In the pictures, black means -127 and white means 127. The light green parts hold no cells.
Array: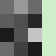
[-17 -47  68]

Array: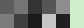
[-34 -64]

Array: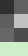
[-79  65]

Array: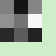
[  0 -12 -93]

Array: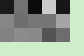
[-101  -17   10]

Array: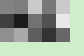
[   2 -100  -33]

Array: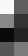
[120 -76]
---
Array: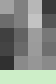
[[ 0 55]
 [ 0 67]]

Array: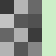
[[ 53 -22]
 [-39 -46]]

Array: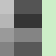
[[-43 -43]
 [-74 -74]]

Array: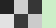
[[ 78 -73]
 [-69  75]]

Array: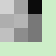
[[  33 -116]
 [  53   -7]]

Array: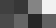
[[-72   4]
 [-26 -89]]

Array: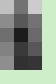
[[-12  76]
 [-39 -12]]
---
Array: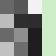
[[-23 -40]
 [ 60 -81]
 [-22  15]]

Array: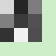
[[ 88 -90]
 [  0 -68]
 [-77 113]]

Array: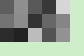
[[-33  15]
 [-12  12]
 [-83 -93]]

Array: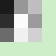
[[-100   23]
 [ -82  123]
 [ -20  112]]

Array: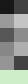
[[-103  -62]
 [  26   68]
 [ -40   12]]

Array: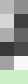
[[ 57  13]
 [ 86 -63]
 [ 45 -28]]
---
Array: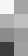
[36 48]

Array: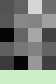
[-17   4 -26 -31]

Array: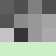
[-48  24 -74]

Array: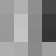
[-55  10  69  47]

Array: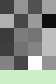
[ 34  27  -3 -65]

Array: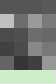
[-38  26 -48 -62]
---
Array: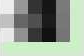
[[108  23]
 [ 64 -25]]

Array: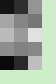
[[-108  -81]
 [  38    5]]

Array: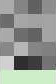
[[ 43   4]
 [-19  38]]

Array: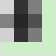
[[ 86 -76]
 [  2 -89]]

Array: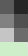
[[-36 -89]
 [  1 -47]]

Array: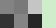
[[  3  -6]
 [-76   5]]

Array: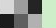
[[ 88  29]
 [-99 -32]]

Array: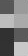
[[-40  26]
 [ 61  42]]
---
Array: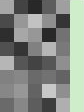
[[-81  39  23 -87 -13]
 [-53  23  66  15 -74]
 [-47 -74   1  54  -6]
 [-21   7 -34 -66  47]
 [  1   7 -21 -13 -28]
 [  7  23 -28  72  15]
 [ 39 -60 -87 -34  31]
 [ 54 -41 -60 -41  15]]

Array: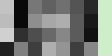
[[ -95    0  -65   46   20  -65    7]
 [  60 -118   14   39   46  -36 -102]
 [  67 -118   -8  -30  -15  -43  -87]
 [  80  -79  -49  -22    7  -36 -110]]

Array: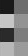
[[-101  -17]
 [ -85   -2]
 [  55   27]
 [  70   19]]

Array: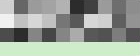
[[-51 -83   5 -57   5  43 -39 -45  -2 -45]
 [ 79 -25  27  35  50 -83 -63  27 -17  13]
 [113  65  87  65  -9 -39  87  79 -32  19]]

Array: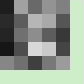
[[-105  -50   88   74  -58]
 [ -97   33  -22   19    0]
 [ -91  -15   13  -34  -71]
 [ -85  -34   54   41  -42]
 [   6  -15  -64   -7   27]]

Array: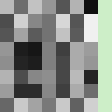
[[ -50   80    7  -12   87  -42  112]
 [ -42   35  -36  -12   66  -36  112]
 [ -24   73   35   -6   73  -30   80]
 [  14  -91  -98    0  -56   43   22]
 [  22  -98 -105    0  -64   43   28]
 [  28  -84  -84    7  -64   43  -18]
 [  51  -50    7   14  -56   58  -91]
 [  58  -18   66   22  -42   51 -112]]
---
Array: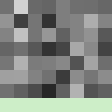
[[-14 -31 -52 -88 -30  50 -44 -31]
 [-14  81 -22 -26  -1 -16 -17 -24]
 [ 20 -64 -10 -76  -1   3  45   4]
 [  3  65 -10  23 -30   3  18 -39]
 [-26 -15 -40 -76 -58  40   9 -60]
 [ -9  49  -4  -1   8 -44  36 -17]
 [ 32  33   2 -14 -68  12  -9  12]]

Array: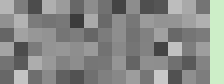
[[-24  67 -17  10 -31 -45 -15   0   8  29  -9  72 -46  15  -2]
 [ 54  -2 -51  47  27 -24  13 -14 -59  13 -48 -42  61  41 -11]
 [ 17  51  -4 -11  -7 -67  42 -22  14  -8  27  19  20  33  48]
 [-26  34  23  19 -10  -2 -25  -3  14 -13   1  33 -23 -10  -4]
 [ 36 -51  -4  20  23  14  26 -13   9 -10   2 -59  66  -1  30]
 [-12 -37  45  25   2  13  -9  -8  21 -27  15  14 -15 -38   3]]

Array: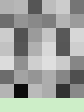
[[  52 -115   58   44  -78    9]
 [  50   55  -42   61   76  -10]
 [ -18   20    9   -1   52   27]
 [  76  -45   27   68  -39   87]
 [  66  -41   48   88  -41   78]
 [  92   16   79   95   75    6]
 [ -19   35   21   45    6  -48]]

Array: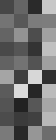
[[ -5 -87  22 -18]
 [-56 -26 -85  71]
 [-11 -39  -3  -2]
 [-27  19 -50  33]
 [-54 -42 -76  64]
 [-29 -12 -44  32]
 [ 37 -64  87 -80]
 [-36  91 -89  59]
 [-43 -93 -40  38]
 [-51 -68 -63  56]]

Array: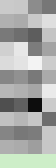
[[  47   43   30   71]
 [  74   72   12   -8]
 [  48   43   73   95]
 [  -6  -17  -34   68]
 [  80  103   -3   35]
 [  91   99  115   76]
 [   6   17   -6   42]
 [  55   48   38  106]
 [ -48  -31 -114   75]
 [  65   54   70  -18]
 [   5   -7   -3   72]]

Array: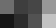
[[-105  -83  -45   66]
 [ -17  -65  -57   24]]
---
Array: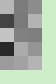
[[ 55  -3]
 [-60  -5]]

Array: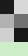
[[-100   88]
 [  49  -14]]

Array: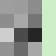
[[30 28]
 [13 40]]

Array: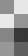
[[ 15 103]
 [105  20]]

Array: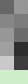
[[-24  23]
 [  6  -3]]

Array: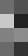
[[-18 -46]
 [ 73 -93]]

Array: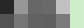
[[-88  23]
 [-44  -9]]

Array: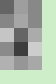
[[-26  30]
 [  6  38]]
